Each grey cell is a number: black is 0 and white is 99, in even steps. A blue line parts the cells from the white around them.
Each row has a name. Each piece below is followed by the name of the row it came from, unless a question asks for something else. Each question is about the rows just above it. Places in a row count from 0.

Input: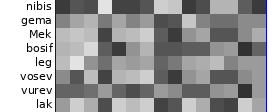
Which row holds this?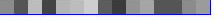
vosev
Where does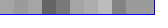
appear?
leg
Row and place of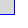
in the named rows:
bosif, 2
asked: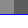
vurev
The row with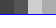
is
lak
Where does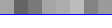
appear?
leg

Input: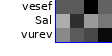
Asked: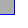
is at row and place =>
Sal, 0
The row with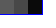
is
vurev
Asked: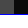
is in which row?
vurev
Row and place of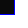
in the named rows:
vurev, 3
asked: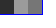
Sal

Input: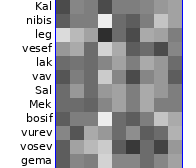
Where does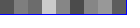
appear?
vav
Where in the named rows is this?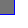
lak, 1
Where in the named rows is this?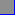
vurev, 5
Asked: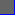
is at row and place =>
Mek, 2
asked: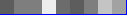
nibis

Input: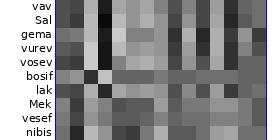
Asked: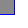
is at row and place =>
lak, 9
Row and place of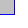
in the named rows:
bosif, 3
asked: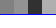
gema
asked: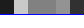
gema
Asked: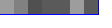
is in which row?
Mek
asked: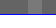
bosif

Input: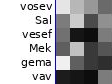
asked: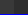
gema
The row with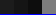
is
vav
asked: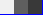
gema
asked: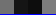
vesef
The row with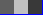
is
Mek
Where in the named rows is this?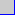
Sal, 1

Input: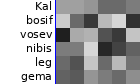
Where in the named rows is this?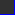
bosif, 5
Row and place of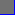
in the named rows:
leg, 5
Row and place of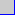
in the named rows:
bosif, 0
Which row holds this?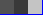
vosev
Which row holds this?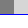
nibis
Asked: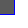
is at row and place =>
gema, 1
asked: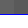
gema

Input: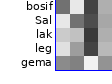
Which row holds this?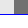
Sal
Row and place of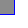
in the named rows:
gema, 0

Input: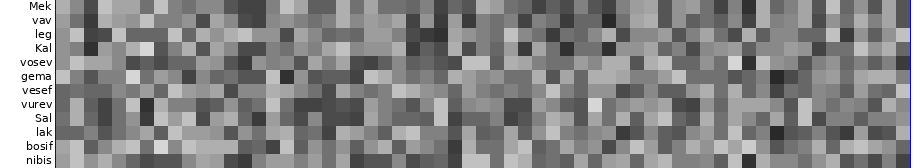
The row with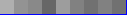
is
vesef
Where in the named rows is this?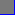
vesef, 5
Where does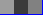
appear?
vav
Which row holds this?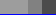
leg
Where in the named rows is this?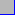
nibis, 43
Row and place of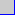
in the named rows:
bosif, 49

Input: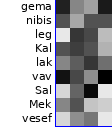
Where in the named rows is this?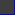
Kal, 1
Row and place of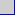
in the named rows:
Mek, 3
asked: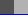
Kal
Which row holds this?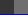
lak
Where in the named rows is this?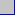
Mek, 2
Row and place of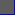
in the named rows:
lak, 1
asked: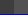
Kal

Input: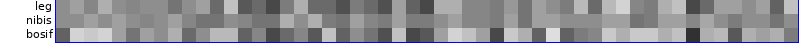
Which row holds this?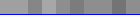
nibis
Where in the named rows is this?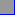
leg, 32
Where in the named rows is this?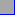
nibis, 46
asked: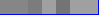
nibis
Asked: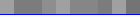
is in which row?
nibis
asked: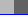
bosif

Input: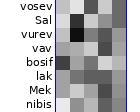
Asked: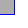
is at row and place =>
vav, 1
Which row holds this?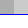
vav
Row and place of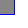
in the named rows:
nibis, 4
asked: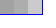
vav

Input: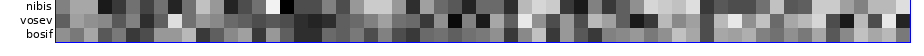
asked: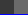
bosif
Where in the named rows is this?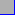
bosif, 49
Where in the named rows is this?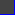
nibis, 6
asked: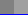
vosev

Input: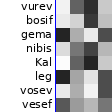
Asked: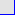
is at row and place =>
leg, 2
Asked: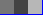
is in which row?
nibis
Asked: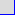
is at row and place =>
nibis, 0
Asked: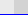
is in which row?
bosif

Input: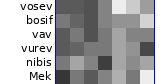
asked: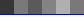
Mek
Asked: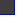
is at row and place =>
nibis, 3
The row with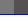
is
vav
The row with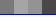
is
vurev
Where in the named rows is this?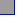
vosev, 6
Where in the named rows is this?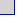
bosif, 6
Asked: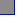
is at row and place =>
nibis, 5

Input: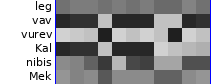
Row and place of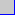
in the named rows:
vurev, 1
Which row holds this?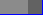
Mek

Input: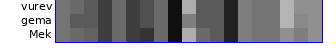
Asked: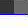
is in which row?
Mek
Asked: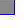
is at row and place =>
gema, 17
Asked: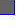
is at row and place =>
Mek, 2

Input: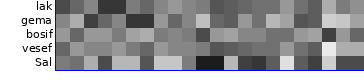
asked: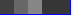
gema
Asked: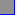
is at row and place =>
lak, 21

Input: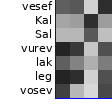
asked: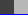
vosev
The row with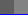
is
lak
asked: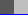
Sal
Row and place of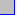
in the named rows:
Sal, 3

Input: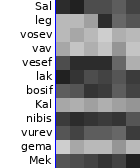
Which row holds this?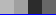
leg
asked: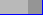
gema

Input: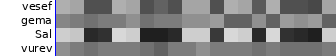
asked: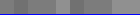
gema
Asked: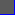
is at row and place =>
vesef, 14
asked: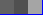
vesef
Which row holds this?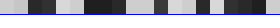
Sal
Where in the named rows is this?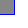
gema, 0

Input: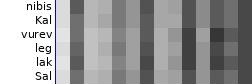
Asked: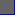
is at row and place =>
leg, 1
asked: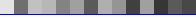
vurev

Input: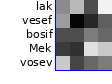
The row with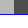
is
lak
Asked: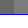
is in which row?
vosev
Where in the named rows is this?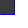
Mek, 0
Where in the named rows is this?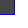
vosev, 1
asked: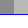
lak

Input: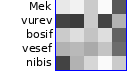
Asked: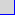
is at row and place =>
nibis, 2
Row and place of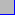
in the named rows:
vesef, 1

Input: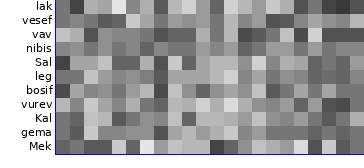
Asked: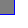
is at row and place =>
leg, 6
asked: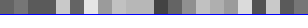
Mek
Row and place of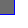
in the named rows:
leg, 19

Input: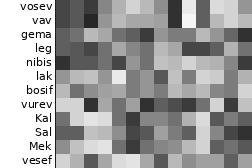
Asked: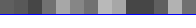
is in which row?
leg
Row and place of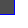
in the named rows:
vurev, 8
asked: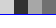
vurev
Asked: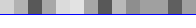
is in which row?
vesef
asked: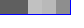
Sal
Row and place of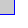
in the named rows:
lak, 11
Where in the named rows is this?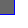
gema, 12

